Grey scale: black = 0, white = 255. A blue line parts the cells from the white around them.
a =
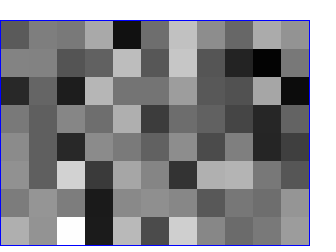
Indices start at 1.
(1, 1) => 90
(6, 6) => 133
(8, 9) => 107
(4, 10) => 38
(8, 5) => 185
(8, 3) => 254
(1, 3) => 121
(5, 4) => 139
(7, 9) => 119
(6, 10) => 120
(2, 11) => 120
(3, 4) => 182
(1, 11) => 147
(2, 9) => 35
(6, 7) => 51
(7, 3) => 125
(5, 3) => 40
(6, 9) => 180
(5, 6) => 97
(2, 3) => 84
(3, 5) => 116
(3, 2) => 101
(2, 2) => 130
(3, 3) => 29
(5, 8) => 75

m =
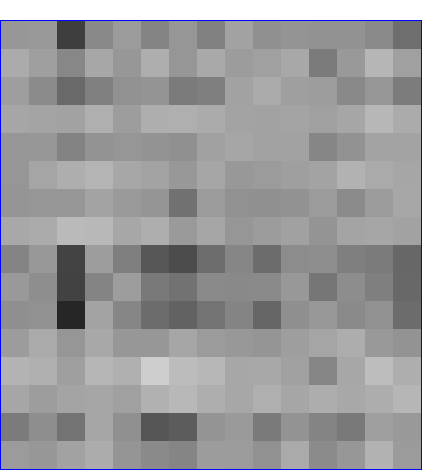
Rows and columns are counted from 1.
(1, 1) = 151
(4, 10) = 162
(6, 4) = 180
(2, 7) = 150
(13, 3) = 159
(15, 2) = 142
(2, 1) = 171
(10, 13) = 141
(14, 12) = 173
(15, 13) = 121
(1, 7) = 150
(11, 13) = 138
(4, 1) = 166
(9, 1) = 132
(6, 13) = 178
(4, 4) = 175
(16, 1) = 155
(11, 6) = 108
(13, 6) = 206
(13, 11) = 161
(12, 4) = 168
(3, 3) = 105
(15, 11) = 147
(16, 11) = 170
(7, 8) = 155
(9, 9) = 134
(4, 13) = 166
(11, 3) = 38
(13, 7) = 188
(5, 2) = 151
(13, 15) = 174
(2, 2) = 159
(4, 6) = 174
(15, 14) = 159
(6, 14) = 170
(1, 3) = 62

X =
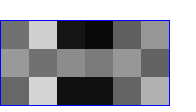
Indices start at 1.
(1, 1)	113
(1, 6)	150
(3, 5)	100
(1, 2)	207

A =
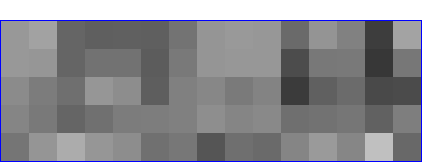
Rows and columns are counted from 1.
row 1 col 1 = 152
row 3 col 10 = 131
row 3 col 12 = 96
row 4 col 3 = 101
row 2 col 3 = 101
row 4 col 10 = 137
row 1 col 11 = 106
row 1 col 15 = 163
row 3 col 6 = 94
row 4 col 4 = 112
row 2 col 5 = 114
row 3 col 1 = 139
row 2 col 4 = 114
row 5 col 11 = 133
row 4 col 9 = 133
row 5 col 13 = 134
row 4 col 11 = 111
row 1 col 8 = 149
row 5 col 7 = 119
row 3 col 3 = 111
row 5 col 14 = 192
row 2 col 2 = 150

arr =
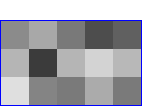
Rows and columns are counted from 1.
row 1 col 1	139
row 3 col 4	171
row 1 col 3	121
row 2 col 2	59

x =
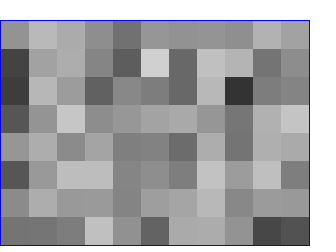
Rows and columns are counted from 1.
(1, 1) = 147
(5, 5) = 127
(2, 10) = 116
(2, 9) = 180
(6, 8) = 194
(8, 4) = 192
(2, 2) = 162
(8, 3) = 125
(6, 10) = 191
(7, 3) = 153
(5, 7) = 108
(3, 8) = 184
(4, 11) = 196
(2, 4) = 133
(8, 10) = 71
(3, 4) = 97
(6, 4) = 189
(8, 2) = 117
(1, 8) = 148
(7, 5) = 132
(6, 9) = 156
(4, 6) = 163
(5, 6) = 130
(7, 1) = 139
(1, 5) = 113
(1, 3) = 171
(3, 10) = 125
